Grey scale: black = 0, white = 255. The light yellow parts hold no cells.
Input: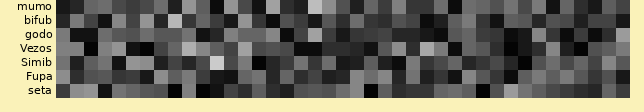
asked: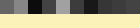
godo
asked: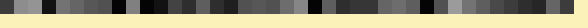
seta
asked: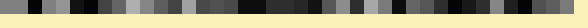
Vezos

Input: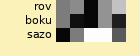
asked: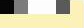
sazo
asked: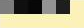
boku
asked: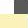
sazo
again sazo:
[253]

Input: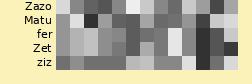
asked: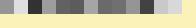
Matu
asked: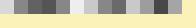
Zazo
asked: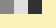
ziz
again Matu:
[149]
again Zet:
[120]

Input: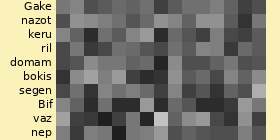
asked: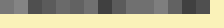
Gake
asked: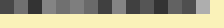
segen
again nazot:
[145]

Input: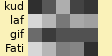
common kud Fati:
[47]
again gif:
[81]
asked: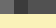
gif
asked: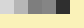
Fati
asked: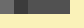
gif

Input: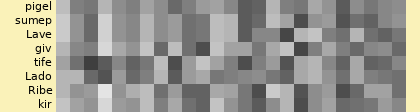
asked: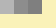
pigel
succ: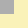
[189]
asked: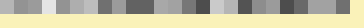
Ribe
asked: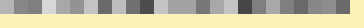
giv

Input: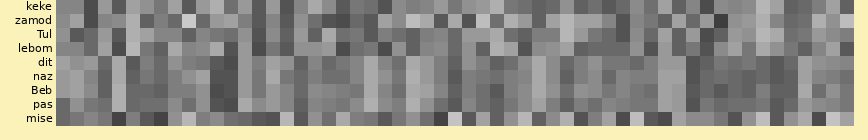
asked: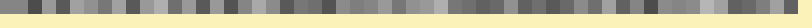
keke
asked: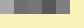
Tul
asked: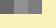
dit

